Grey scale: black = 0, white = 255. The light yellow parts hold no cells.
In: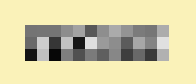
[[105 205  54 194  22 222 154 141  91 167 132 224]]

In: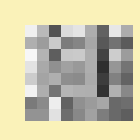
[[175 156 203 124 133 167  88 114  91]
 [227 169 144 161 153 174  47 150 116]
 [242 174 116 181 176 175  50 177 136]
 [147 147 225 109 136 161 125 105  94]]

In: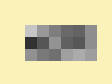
[[ 49  85 147  96  87 142]]

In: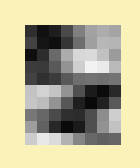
[[ 66  21  15  53 109 159 183 181]
 [ 60  58  89 147 206 242 234 185]
 [195 210 196 147  80  27  11  40]
 [119 103  74  47  44  78 141 205]
 [204 232 219 178 133 104  96 102]]

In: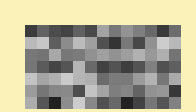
[[185 198  94 140 187 159  81  52 121  72 145 205 184]
 [118  91  70  85 181 105  65  83  62  83 128  81  95]
 [155 118 135 137  78 195 164 126 133  99 146 151  56]]

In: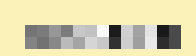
[[132 114 136 186 165 213 200  49 205 159 232  45  73]]

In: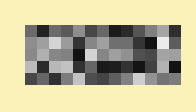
[[141 159 212 155  52 134 160 111 111  53  19 236  93]
 [186  43 184 194  50 102  26  29  51  20  64 178  18]]

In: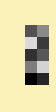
[[218  59]
 [125 211]]
